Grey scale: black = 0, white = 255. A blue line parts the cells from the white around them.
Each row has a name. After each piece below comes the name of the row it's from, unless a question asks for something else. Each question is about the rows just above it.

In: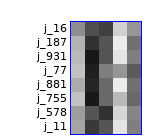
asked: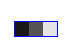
j_931
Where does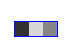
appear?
j_578
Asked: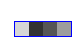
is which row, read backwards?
j_578
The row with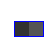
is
j_187
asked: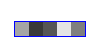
j_11

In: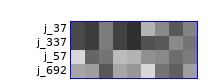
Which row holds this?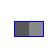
j_337
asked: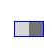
j_692
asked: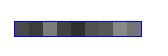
j_337

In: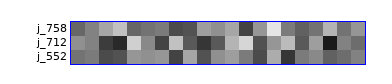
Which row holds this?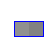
j_712
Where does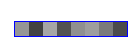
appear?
j_552
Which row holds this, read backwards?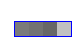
j_758
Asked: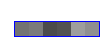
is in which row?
j_758
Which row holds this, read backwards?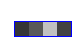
j_712
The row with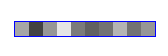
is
j_758

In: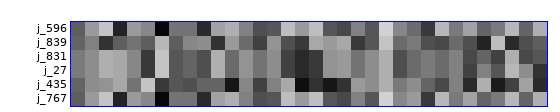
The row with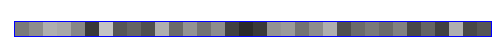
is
j_831
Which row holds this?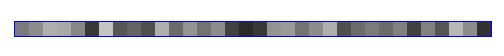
j_27

